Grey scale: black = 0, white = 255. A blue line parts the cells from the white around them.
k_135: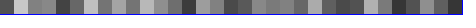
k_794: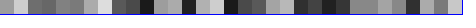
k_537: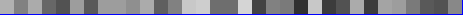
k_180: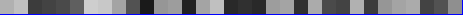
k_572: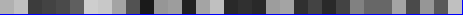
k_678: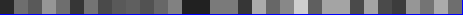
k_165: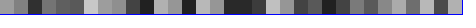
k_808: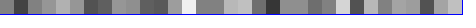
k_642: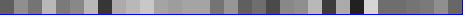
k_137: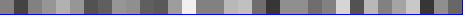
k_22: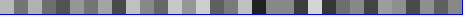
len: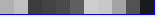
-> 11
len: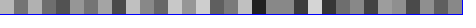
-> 33
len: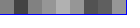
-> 9
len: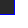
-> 1
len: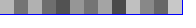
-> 13
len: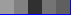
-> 5

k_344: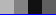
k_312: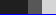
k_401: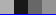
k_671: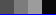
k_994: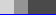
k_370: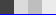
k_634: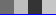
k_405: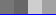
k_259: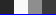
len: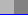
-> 2
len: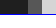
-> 4
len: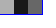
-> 3
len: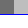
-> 2
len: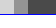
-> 4
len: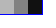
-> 3
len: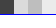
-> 4

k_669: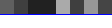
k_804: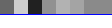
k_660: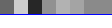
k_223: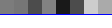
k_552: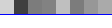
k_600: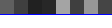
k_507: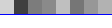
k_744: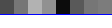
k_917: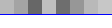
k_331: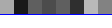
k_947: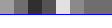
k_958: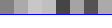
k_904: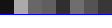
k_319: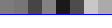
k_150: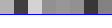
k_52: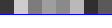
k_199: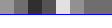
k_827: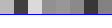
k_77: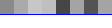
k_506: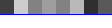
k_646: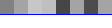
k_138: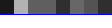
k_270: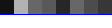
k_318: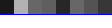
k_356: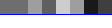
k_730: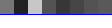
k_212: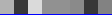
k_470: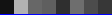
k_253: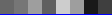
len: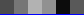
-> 6
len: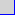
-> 1
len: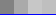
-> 4
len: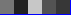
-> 5

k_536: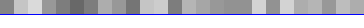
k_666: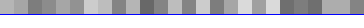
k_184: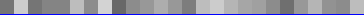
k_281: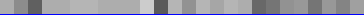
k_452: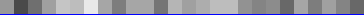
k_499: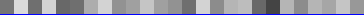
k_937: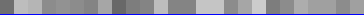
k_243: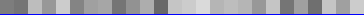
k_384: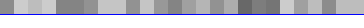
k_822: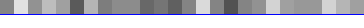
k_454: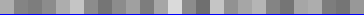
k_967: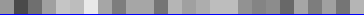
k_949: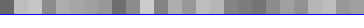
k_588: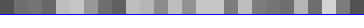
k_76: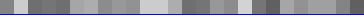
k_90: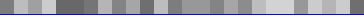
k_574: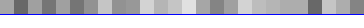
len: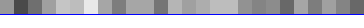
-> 26
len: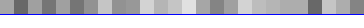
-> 26
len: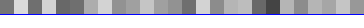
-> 26

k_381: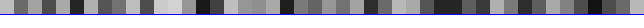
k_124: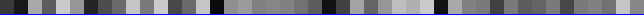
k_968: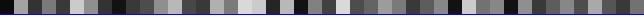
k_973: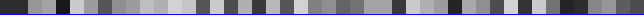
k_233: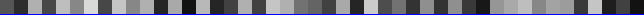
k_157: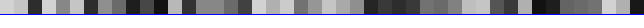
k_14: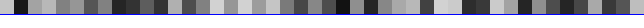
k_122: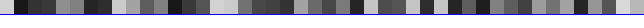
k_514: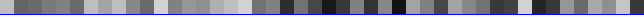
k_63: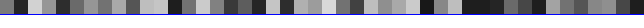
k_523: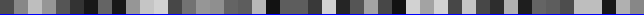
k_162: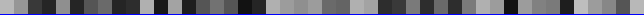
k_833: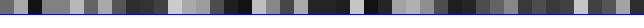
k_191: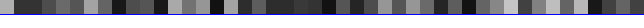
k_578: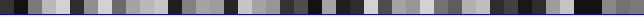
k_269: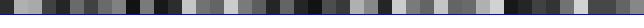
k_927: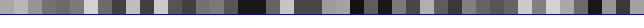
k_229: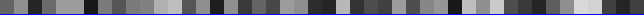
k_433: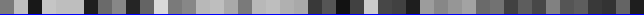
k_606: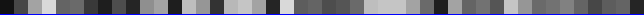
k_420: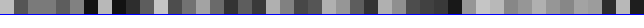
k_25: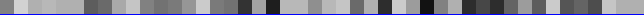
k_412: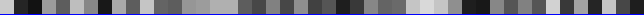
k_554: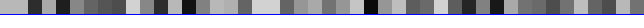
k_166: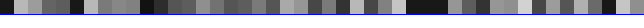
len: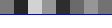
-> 8
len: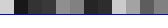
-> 12
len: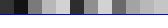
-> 12

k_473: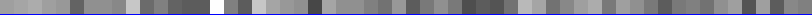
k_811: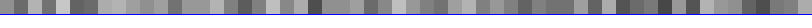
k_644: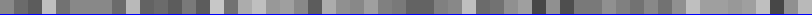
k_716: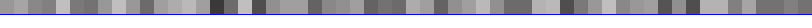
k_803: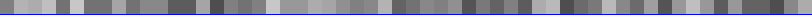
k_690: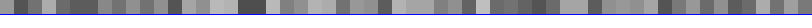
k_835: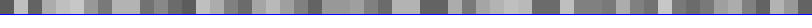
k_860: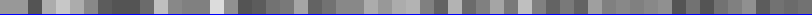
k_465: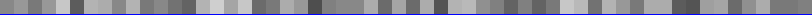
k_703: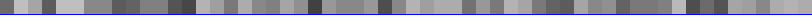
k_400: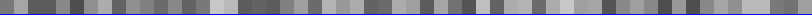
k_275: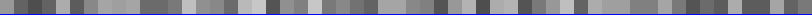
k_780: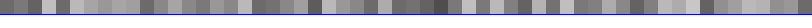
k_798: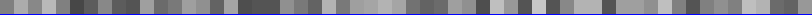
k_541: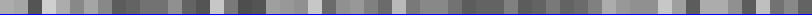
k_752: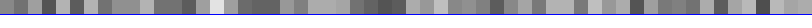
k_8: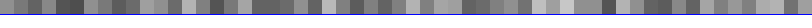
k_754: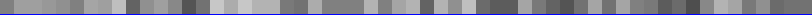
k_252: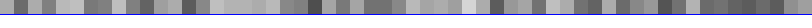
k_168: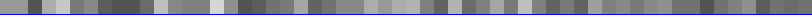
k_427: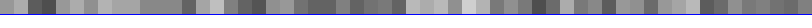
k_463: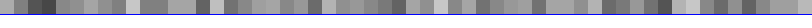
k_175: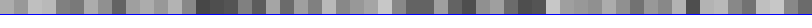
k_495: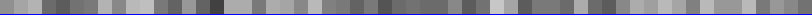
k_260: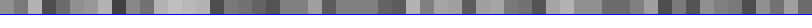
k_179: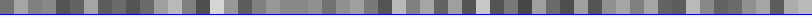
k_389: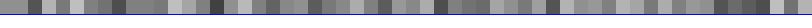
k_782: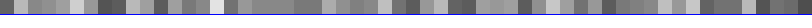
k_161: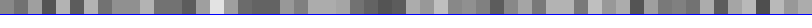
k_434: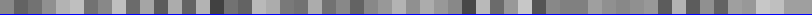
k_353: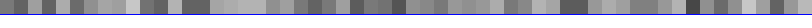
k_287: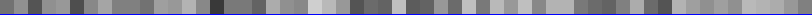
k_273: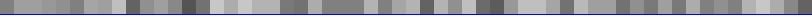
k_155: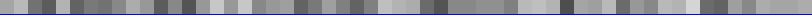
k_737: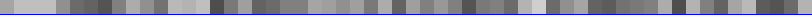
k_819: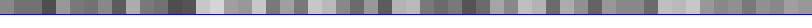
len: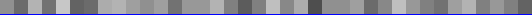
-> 38
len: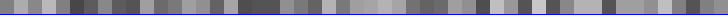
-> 52
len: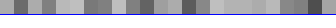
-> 24
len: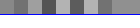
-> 10
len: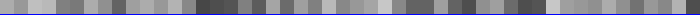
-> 50

